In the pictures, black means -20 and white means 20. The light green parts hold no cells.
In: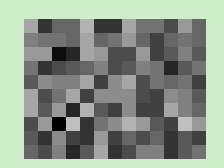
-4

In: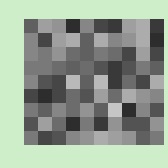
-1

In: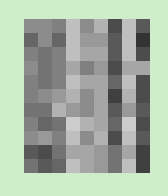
-2

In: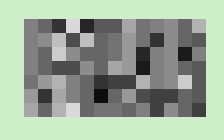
6

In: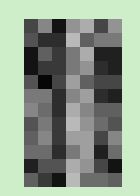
-5

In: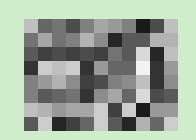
-6

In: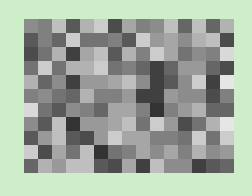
-4

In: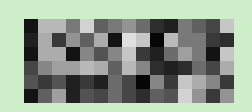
-17
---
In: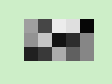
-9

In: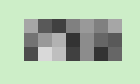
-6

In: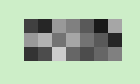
-14

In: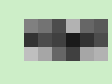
-2

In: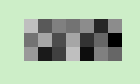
-6

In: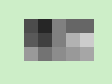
-14

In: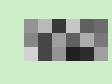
9

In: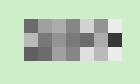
5

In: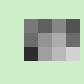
-5

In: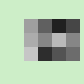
-5
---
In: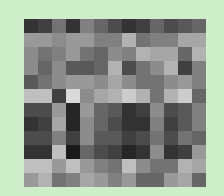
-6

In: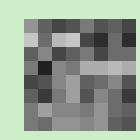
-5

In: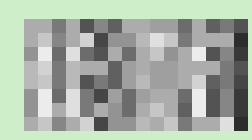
-1

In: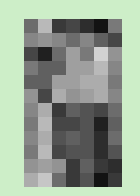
-17

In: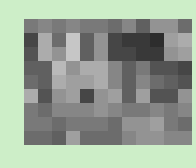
3

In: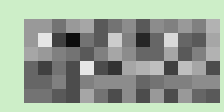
0
